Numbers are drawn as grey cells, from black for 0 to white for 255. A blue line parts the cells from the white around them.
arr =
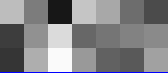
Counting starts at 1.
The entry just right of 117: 130
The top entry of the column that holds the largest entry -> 23
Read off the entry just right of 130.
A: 138
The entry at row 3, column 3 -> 250
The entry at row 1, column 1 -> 189
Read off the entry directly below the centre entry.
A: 153
